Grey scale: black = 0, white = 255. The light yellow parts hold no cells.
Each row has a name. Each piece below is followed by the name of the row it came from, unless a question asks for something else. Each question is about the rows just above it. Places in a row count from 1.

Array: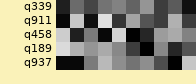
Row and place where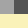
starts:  q911, 6
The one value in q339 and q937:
[115]
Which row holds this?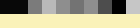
q937
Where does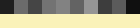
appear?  q339
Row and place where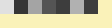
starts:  q911, 4

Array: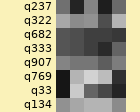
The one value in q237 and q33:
[36]
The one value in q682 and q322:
[78]
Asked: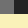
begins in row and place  q237, 1
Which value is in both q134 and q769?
[180]
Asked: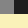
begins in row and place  q237, 3

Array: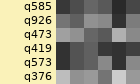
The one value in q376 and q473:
[145]
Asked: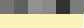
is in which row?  q926
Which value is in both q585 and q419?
[56]
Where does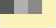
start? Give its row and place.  q473, 4
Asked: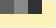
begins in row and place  q573, 3

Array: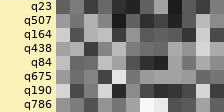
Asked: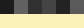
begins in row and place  q507, 5
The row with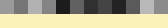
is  q507
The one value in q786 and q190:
[124]
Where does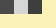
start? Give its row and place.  q190, 10

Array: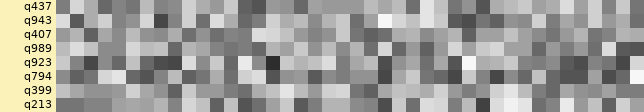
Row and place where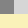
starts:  q213, 9
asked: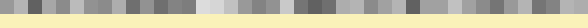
q407
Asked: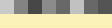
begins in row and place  q794, 30
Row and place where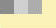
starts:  q437, 9
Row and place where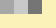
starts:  q794, 25

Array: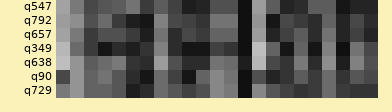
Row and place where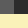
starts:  q657, 18
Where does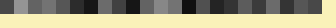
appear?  q90

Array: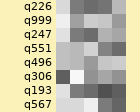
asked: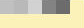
q551
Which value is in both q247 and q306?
[166]
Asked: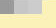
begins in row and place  q496, 3
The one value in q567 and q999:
[239]
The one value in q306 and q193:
[95]
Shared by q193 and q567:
[123]

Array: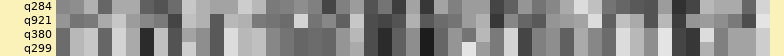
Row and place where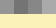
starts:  q284, 34
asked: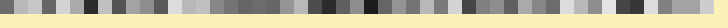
q380

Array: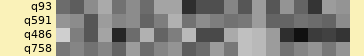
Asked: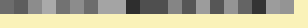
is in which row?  q93
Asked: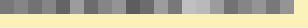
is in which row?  q758
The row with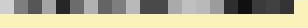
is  q486
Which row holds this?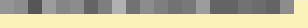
q591

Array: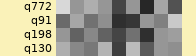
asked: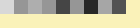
q772
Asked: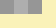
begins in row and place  q772, 2
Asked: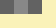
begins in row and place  q198, 2
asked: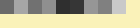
q91

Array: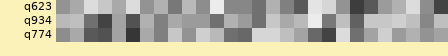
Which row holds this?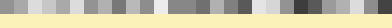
q623
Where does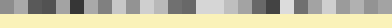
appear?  q774

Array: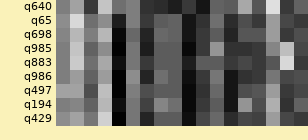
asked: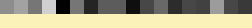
q429
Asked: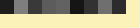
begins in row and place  q65, 5
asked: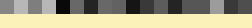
q698

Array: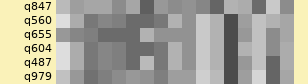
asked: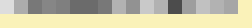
q560
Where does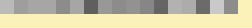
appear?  q847
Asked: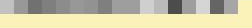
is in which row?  q979
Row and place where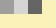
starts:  q979, 14
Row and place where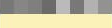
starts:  q487, 3

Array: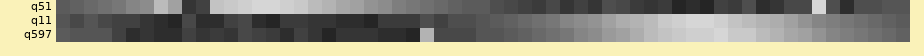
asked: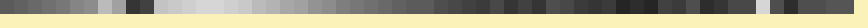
q51
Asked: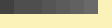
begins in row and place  q11, 28
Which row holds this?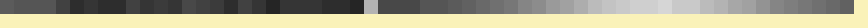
q597
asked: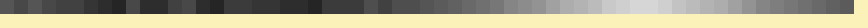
q11

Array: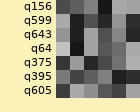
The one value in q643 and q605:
[162]
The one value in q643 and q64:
[162]
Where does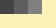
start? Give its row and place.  q395, 2
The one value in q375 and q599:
[39]
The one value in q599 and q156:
[169]
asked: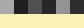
q599

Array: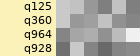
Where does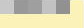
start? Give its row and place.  q360, 1
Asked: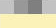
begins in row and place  q125, 2
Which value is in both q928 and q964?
[133]
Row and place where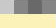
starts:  q928, 2
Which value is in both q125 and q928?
[201]
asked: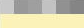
q360
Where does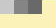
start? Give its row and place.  q928, 2

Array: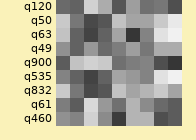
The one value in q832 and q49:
[119]
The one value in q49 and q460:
[145]
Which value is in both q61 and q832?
[180]
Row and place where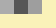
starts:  q120, 4

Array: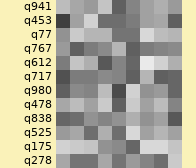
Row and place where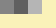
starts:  q717, 5
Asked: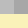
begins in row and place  q941, 1
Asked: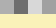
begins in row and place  q525, 4
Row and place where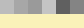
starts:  q941, 1
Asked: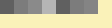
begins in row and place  q767, 2
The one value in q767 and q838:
[132]
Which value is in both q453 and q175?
[209]

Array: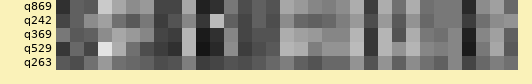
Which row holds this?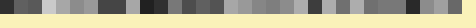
q869
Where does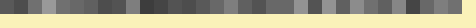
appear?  q263
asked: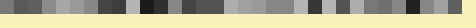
q369
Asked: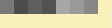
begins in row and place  q869, 13
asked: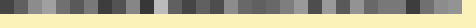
q242

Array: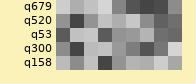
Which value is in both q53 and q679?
[193]
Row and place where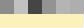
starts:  q158, 2
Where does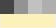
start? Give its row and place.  q520, 2
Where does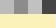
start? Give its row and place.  q158, 1
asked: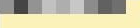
q520
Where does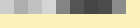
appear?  q679

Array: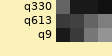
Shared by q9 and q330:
[25]
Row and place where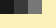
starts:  q9, 1
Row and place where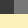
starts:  q9, 2
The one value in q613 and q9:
[58]
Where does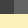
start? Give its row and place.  q613, 2

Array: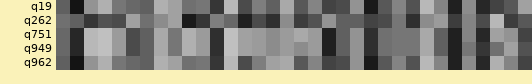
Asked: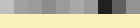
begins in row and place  q751, 13
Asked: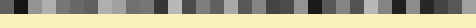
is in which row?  q19
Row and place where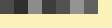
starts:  q262, 15

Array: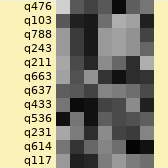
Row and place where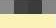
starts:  q231, 4
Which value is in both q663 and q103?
[161]
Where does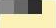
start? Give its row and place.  q211, 4
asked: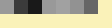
q243
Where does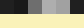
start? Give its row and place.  q103, 2
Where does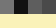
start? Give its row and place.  q536, 2

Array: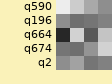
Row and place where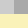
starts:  q590, 2
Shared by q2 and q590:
[142]
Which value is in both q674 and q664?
[210]
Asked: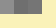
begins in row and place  q196, 1
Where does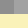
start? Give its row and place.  q2, 1

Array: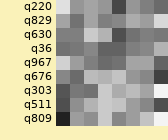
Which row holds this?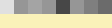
q220
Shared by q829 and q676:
[135]
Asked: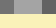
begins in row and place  q967, 5
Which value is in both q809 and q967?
[157]
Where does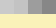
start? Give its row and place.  q511, 4
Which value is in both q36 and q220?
[127]

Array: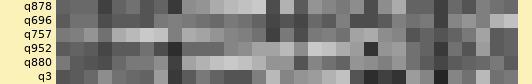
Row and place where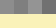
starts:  q880, 23
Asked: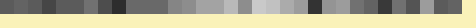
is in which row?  q952
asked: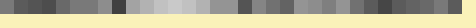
q880
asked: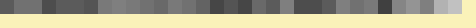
q696
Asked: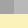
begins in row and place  q952, 16

